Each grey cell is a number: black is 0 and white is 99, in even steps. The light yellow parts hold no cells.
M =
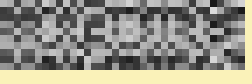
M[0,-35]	71
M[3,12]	26
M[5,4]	63
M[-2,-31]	26
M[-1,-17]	28
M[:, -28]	[67, 26, 65, 69, 74, 69, 26, 75, 20, 19]
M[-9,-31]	27
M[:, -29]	[79, 14, 59, 77, 63, 78, 38, 63, 13, 26]
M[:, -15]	[41, 51, 14, 31, 61, 37, 70, 59, 51, 38]
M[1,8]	69
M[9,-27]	31
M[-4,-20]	30
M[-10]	[71, 67, 27, 64, 67, 31, 79, 67, 25, 75, 30, 66, 22, 26, 28, 73, 68, 71, 81, 67, 41, 75, 73, 54, 74, 73, 62, 24, 70, 74, 10, 28, 58, 72, 82]
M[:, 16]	[68, 25, 21, 56, 34, 63, 71, 33, 28, 61]
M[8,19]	20
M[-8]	[25, 24, 30, 22, 24, 26, 59, 65, 30, 29, 31, 68, 50, 30, 31, 65, 21, 66, 56, 65, 14, 28, 65, 15, 65, 27, 19, 30, 66, 28, 32, 25, 21, 27, 40]
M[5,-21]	27
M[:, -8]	[24, 70, 30, 24, 73, 24, 56, 72, 67, 31]
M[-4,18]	40
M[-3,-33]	71
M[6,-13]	31
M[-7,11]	71
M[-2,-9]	31
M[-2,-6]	23
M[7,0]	34
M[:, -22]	[26, 67, 30, 26, 72, 26, 57, 71, 64, 30]
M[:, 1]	[67, 27, 24, 56, 38, 63, 68, 37, 26, 56]
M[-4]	[68, 68, 57, 69, 68, 61, 38, 26, 57, 65, 57, 22, 48, 57, 56, 30, 71, 29, 40, 26, 70, 65, 31, 71, 31, 66, 70, 56, 28, 66, 53, 61, 79, 66, 55]
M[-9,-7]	23
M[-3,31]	68

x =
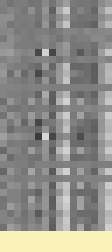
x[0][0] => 50
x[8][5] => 51
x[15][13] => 51
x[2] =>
[55, 55, 48, 48, 49, 45, 54, 45, 54, 63, 47, 44, 45, 44, 54, 60]
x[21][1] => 52
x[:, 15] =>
[59, 74, 60, 71, 53, 50, 57, 76, 51, 70, 72, 70, 50, 72, 77, 56, 79, 72, 70, 76, 67, 78, 65, 49, 77, 52, 79, 70, 76, 79, 70, 73, 80]
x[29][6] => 58
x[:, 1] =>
[45, 52, 55, 46, 53, 55, 55, 61, 54, 50, 43, 49, 51, 49, 58, 46, 58, 47, 42, 54, 47, 52, 42, 50, 58, 51, 56, 50, 50, 60, 45, 52, 61]
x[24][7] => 35
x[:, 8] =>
[54, 65, 54, 61, 48, 45, 53, 54, 45, 58, 59, 59, 49, 61, 69, 47, 66, 56, 57, 50, 56, 71, 58, 49, 70, 49, 67, 57, 70, 68, 57, 64, 66]
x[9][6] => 59
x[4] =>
[52, 53, 47, 49, 47, 49, 49, 46, 48, 52, 51, 49, 53, 51, 52, 53]
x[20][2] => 48
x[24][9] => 81
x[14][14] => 61
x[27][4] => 45
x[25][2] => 48
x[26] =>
[45, 56, 54, 48, 60, 51, 57, 37, 67, 76, 47, 64, 43, 51, 58, 79]
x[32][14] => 57
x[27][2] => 50
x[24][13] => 39
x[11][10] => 41
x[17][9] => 69
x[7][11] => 35
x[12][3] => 49
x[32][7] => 37
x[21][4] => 61
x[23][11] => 50
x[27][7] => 43
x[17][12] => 42
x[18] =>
[54, 42, 48, 47, 46, 40, 57, 42, 57, 75, 45, 40, 42, 37, 58, 70]
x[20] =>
[55, 47, 48, 47, 43, 43, 57, 43, 56, 72, 42, 41, 43, 39, 57, 67]
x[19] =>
[62, 54, 56, 52, 50, 23, 83, 27, 50, 54, 44, 30, 45, 43, 62, 76]
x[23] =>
[50, 50, 49, 49, 46, 50, 50, 49, 49, 50, 49, 50, 50, 47, 49, 49]
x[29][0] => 46

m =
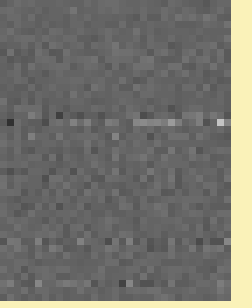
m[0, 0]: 36
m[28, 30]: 38
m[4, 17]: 38
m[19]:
[41, 37, 42, 36, 49, 40, 40, 37, 45, 38, 40, 41, 41, 42, 39, 35, 51, 36, 40, 40, 41, 32, 40, 37, 43, 43, 43, 37, 44, 40, 37, 36, 34]
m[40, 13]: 33
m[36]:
[40, 42, 39, 39, 36, 43, 40, 40, 37, 43, 39, 38, 37, 42, 38, 41, 37, 41, 43, 36, 38, 41, 40, 40, 43, 39, 40, 39, 39, 42, 40, 38, 39]
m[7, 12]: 37
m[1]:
[41, 42, 40, 39, 38, 40, 37, 39, 39, 40, 45, 38, 39, 39, 41, 40, 42, 40, 40, 39, 41, 39, 39, 42, 40, 38, 41, 40, 37, 36, 39, 42, 38]
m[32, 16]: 37
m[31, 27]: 38
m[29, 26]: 42
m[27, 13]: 40
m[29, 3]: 33
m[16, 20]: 30
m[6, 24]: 34
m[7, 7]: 34
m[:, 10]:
[38, 45, 40, 40, 39, 41, 40, 39, 40, 36, 39, 41, 40, 44, 40, 39, 35, 50, 38, 40, 38, 37, 39, 40, 32, 41, 39, 41, 36, 38, 41, 37, 41, 40, 37, 36, 39, 38, 39, 39, 45, 38, 38]
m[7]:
[34, 44, 35, 38, 35, 43, 40, 34, 35, 43, 39, 38, 37, 37, 39, 40, 44, 43, 43, 41, 40, 35, 41, 43, 39, 36, 41, 43, 36, 41, 38, 43, 35]
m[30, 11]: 38
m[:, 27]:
[37, 40, 43, 37, 38, 40, 39, 43, 39, 35, 38, 39, 41, 38, 39, 41, 46, 42, 39, 37, 39, 45, 43, 37, 42, 40, 40, 40, 41, 38, 42, 38, 37, 38, 38, 45, 39, 38, 41, 40, 38, 42, 39]
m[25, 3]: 41
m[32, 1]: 38
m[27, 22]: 41
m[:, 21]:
[39, 39, 36, 40, 40, 41, 41, 35, 45, 43, 36, 41, 42, 41, 36, 41, 34, 51, 41, 32, 39, 43, 40, 35, 46, 35, 39, 42, 36, 40, 40, 39, 39, 39, 33, 32, 41, 40, 43, 36, 32, 43, 38]
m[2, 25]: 44
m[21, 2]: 42
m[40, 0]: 44
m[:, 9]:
[39, 40, 37, 37, 38, 41, 38, 43, 41, 42, 39, 40, 39, 37, 38, 35, 38, 40, 39, 38, 41, 39, 41, 38, 40, 38, 44, 37, 40, 39, 40, 40, 35, 35, 38, 35, 43, 38, 42, 36, 47, 37, 37]
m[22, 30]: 36
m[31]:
[39, 42, 40, 41, 39, 38, 35, 40, 37, 40, 37, 39, 40, 38, 40, 43, 41, 39, 38, 35, 41, 39, 39, 40, 40, 41, 38, 38, 39, 35, 43, 37, 40]
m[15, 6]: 35
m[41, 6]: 41
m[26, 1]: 37
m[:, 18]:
[39, 40, 37, 37, 39, 39, 41, 43, 41, 39, 38, 38, 36, 40, 40, 42, 43, 36, 36, 40, 38, 39, 41, 39, 40, 39, 39, 36, 38, 42, 39, 38, 39, 42, 49, 41, 43, 36, 41, 40, 52, 41, 37]
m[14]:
[44, 36, 35, 40, 35, 40, 36, 38, 38, 38, 40, 40, 38, 36, 37, 38, 39, 41, 40, 39, 39, 36, 38, 40, 39, 37, 38, 39, 38, 38, 39, 40, 37]

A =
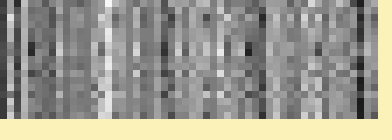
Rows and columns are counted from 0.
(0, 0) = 23
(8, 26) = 52
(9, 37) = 43
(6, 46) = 56
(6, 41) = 62
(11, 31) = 54
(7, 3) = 65
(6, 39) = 56
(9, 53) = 60
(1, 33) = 59
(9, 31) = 60
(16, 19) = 61
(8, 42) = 48
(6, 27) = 67
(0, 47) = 57
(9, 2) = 20
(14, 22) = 63
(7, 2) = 34
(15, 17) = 58
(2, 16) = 40
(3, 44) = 53
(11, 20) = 45
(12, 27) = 65
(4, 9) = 43
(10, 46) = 51
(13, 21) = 49
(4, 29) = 59
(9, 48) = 69
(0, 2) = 17
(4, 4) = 40
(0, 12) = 45
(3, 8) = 58
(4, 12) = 47
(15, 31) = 58
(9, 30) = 49
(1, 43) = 64
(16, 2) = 37
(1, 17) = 61
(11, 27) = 60
